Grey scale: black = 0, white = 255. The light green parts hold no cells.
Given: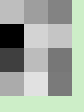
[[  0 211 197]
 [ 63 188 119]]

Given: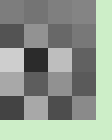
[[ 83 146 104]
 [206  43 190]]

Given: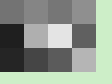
[[ 31 175 228]
 [ 37  69  91]]

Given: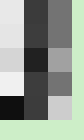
[[229  61 115]
 [213  33 161]]

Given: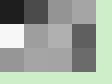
[[247 158 176]
 [150 165 164]]

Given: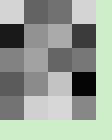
[[ 25 146 170]
 [130 162 101]]

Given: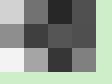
[[142  63  85]
 [243 165  54]]
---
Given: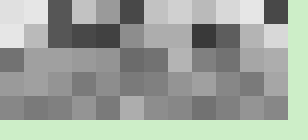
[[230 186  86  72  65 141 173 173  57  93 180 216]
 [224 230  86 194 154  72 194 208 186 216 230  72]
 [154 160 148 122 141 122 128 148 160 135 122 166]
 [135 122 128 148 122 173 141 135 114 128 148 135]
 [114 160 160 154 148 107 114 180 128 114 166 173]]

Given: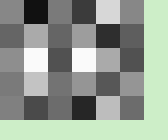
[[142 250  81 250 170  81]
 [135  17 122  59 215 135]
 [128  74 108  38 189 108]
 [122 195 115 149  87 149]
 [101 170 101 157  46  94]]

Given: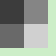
[[105 208]
 [ 60 133]]

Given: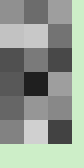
[[194 200 115]
 [144 108 158]
 [130 208  66]
 [102 150 136]
 [ 88  31 158]
 [ 80 122  72]]

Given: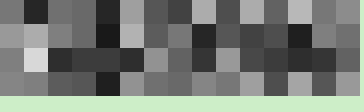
[[153 172 127 105  25 178  92 119  38  86  66  78  31 127 112]
 [133 127  92  86  31 146 112 105 133 119 159  78 165  86 153]
 [127 216  46  60  60  46 146  98  53 153  72  60  46  53  98]
 [119  38 112 105  38 159  86  66 172  78 172  98 184 119 140]]

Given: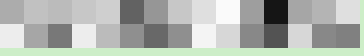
[[237 166 120 237 187 143 104 143 244 215 136  83 215 136 128]
 [172 193 187 199 207  98 150 199 223 250 158  21 166 180 223]]

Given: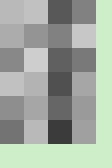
[[193 179  80 166]
 [185 193  88 129]
 [172 148 129 199]
 [142 166 102 154]
 [136 206  96 121]
 [115 185  59 160]]
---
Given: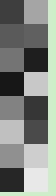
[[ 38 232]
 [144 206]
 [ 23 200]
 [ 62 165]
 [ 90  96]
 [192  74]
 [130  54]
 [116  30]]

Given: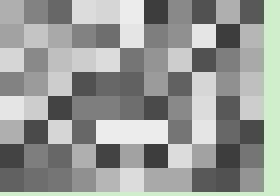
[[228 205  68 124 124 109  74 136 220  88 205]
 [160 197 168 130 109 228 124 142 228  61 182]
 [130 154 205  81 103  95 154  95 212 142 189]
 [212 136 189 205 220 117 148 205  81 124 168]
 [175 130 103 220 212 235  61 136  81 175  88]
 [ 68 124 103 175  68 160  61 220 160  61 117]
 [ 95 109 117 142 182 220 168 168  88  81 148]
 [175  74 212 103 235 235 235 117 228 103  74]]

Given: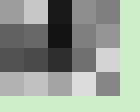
[[157 198  25 142 126]
 [177 192 164 220 134]
 [ 96 104  18 126 149]
 [ 82  74  45 111 212]]

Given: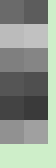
[[186 193]
 [145 160]
 [126 132]
 [105  92]
 [ 85  79]
 [ 66  58]]

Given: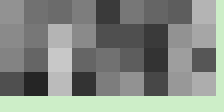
[[138 119 180 138  79  79  58 146 166]
 [146 113 107 125  58 119 101  93 180]
 [131 101 200 101 113  93  51 158  86]
 [ 79  37 187  51 125 146  71 152 173]]

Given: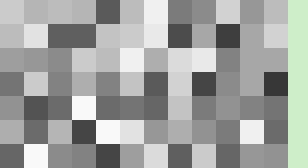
[[101 248 138 130  69 158 219  95 203 101 151 145]
 [187 226  95  95 195 203 233  75 166  62 166 211]
 [115 203 130 173 130 195  89 211  69 138 166  55]
 [203 180 187 180  89 187 240 122 138 211 151 187]
 [158 151 138 203 187 240 173 219 233 130 166 166]
 [173 107 180  69 248 226 151 173 145 122 240 107]
 [145  82 107 248 107 115 101 195 122 145 130 115]]

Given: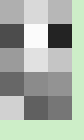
[[ 76 251  35]
 [155 225 197]
 [175 217 183]
 [103 139 147]
 [209  96 118]]

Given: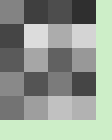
[[ 69 220 172 212]
 [ 90 166  97 152]
 [115 158 193 178]
 [137  84 123  69]
 [131  63  77  47]]
